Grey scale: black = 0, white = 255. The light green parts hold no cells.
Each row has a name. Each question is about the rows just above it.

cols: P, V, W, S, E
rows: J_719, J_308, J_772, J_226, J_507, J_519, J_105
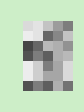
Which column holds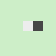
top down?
P
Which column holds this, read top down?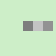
E
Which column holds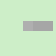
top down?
S
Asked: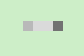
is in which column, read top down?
E
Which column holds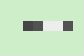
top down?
P
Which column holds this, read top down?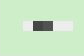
P
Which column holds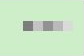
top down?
E

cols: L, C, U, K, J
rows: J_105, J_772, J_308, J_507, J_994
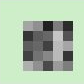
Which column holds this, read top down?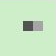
J
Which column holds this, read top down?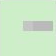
K
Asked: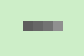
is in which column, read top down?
C
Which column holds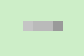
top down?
K
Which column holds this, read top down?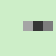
J
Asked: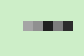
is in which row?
J_105

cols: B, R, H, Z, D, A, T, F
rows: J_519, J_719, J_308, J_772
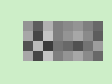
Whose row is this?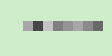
J_772
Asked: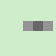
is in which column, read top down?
D
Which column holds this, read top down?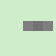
Z

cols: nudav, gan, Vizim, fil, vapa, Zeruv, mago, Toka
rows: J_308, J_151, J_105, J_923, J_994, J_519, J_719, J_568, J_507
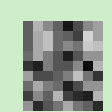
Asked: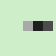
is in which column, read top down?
gan
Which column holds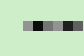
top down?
mago
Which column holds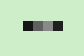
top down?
vapa
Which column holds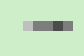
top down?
Vizim
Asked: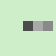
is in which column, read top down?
gan

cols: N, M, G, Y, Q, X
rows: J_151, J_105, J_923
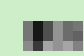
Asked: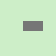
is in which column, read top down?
N
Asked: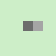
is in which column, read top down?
Q
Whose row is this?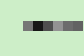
J_105
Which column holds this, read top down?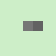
X
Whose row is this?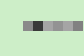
J_923

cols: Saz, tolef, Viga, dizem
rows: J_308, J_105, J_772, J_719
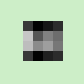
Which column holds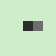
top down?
dizem
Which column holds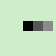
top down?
tolef
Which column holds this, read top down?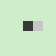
Saz
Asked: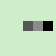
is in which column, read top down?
tolef
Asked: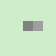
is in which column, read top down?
Viga

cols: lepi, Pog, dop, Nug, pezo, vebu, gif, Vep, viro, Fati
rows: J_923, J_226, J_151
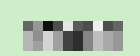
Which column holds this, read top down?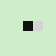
dop
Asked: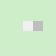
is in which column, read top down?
Vep
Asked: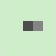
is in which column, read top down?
gif
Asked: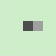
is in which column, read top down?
Nug
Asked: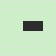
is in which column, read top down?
vebu

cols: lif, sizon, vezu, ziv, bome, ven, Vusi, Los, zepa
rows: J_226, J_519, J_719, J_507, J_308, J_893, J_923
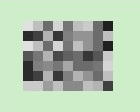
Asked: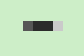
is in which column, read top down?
lif
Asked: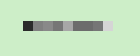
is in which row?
J_308

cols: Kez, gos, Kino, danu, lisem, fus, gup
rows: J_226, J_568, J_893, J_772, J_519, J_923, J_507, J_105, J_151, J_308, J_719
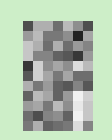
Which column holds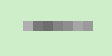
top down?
Kino
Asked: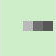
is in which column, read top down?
gup

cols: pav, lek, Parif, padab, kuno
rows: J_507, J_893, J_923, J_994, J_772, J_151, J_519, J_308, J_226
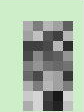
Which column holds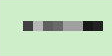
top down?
padab
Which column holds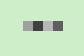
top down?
padab

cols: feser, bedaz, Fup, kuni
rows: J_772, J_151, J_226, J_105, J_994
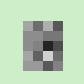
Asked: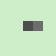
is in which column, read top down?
kuni
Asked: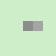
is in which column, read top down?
feser

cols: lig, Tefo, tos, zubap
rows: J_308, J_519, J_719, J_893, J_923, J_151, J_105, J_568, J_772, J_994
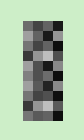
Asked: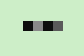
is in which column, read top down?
zubap
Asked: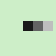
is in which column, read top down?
tos
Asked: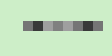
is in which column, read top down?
lig
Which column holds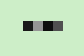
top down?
zubap

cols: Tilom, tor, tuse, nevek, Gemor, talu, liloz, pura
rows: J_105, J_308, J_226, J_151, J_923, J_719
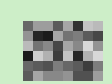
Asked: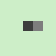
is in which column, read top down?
nevek
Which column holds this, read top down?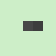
nevek
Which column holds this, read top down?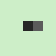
talu
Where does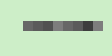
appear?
J_923
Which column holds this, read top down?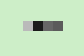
Tilom
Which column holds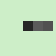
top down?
talu

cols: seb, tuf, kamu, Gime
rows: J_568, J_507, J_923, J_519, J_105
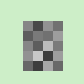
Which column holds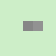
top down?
seb
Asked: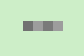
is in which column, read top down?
Gime
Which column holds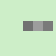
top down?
Gime
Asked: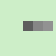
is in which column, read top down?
seb
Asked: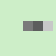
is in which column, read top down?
tuf

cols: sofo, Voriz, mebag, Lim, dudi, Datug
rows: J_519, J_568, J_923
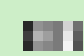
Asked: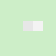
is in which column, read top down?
dudi
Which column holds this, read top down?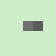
Datug
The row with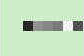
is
J_923

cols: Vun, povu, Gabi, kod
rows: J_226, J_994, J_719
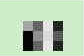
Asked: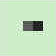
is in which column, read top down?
kod
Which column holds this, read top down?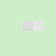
Gabi
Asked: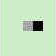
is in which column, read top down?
Vun
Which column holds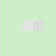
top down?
Gabi
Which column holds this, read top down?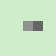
povu

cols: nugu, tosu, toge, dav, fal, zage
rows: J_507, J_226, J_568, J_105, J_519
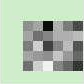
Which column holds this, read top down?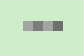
nugu
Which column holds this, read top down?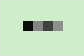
toge
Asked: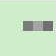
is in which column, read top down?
nugu
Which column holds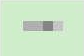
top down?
dav
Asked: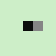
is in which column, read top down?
toge
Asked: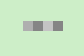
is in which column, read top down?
dav
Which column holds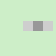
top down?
tosu

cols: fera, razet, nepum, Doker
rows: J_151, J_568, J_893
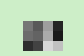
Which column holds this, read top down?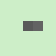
razet
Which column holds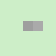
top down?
nepum

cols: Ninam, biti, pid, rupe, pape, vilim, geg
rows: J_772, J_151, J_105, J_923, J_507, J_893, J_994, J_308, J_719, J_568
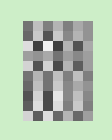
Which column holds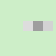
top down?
Ninam
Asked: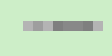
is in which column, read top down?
pape

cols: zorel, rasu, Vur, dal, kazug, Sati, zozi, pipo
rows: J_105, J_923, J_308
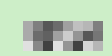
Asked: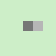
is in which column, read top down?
pipo
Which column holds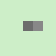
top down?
rasu

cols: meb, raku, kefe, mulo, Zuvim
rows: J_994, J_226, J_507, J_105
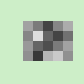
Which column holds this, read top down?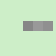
meb
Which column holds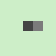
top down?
mulo
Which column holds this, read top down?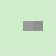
meb

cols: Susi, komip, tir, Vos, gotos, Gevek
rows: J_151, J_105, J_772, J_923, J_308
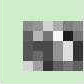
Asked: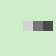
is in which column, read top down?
tir
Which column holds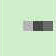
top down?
komip
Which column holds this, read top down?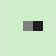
gotos
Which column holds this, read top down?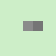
Gevek
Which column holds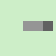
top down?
Vos

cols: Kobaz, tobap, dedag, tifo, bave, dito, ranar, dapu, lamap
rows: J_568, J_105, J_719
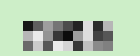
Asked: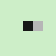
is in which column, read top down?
Kobaz
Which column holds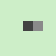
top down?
dapu
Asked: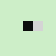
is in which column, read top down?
bave
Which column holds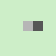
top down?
lamap
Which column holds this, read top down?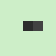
dapu

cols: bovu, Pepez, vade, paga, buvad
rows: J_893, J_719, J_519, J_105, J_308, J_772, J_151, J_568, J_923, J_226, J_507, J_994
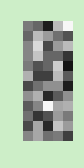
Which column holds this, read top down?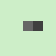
vade
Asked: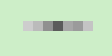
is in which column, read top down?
paga

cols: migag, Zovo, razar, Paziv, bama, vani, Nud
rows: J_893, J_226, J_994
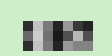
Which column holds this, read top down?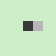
vani
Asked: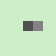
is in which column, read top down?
Nud
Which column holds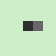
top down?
migag

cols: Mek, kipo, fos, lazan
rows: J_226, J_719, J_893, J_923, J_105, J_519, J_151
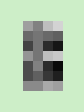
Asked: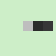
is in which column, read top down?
fos
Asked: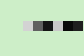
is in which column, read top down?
lazan
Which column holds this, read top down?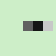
lazan
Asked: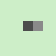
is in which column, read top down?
Mek
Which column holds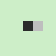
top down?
fos

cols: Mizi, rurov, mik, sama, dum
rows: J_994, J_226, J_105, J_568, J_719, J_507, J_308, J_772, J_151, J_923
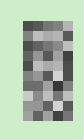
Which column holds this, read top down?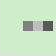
dum
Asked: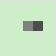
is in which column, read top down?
Mizi
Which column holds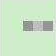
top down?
rurov

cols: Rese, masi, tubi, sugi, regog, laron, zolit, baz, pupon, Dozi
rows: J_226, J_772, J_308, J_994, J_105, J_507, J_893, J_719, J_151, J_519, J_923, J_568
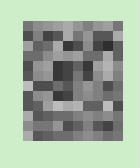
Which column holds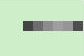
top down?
tubi
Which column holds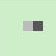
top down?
Rese
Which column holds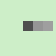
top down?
tubi
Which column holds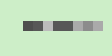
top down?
Rese
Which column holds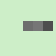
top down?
Dozi
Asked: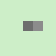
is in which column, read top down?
tubi
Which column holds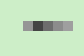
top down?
tubi

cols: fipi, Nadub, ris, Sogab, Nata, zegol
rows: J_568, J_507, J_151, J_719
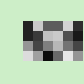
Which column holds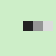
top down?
fipi
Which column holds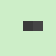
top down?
Nadub
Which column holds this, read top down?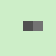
Nata
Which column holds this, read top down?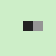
fipi
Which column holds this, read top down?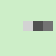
Nata
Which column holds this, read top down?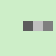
ris

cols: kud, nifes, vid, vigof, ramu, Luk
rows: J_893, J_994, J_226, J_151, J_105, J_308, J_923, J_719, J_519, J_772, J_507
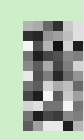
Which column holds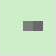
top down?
ramu
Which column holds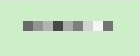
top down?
vid
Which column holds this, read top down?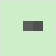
nifes
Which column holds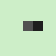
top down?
nifes
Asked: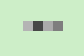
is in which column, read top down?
vid

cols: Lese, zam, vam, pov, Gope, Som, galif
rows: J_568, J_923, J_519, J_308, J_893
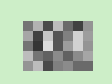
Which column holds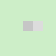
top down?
vam
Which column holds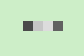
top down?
vam
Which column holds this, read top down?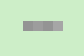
galif
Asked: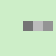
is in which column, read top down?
Lese
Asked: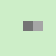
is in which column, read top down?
Lese
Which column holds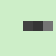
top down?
zam
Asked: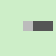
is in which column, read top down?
pov

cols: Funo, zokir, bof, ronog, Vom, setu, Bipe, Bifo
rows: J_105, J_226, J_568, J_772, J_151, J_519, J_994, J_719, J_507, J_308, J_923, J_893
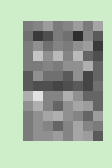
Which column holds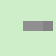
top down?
Vom
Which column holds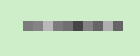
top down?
ronog

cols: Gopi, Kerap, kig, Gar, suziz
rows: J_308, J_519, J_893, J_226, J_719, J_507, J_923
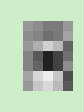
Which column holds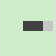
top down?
Gar
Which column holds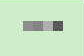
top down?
Kerap
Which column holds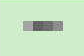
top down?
suziz
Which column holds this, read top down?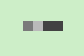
Gar
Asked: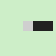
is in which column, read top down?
kig
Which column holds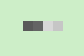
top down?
Kerap

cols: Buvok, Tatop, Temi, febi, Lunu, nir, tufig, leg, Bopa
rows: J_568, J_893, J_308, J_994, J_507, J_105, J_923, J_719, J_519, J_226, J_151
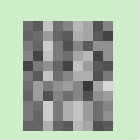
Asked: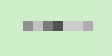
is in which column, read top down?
Temi
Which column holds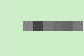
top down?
Buvok
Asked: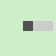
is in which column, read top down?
Temi
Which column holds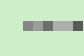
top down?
Lunu

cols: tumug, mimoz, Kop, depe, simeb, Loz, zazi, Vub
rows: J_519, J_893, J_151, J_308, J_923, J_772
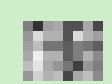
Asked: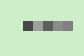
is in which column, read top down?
Vub
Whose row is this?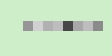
J_772
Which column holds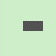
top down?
simeb
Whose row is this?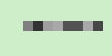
J_519
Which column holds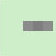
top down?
Vub
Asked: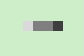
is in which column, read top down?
Loz

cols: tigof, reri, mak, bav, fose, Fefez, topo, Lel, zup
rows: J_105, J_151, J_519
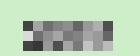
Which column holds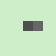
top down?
zup
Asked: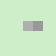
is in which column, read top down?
Lel
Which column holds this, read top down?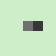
reri
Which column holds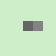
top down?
Fefez
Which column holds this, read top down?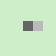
zup
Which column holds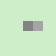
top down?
bav

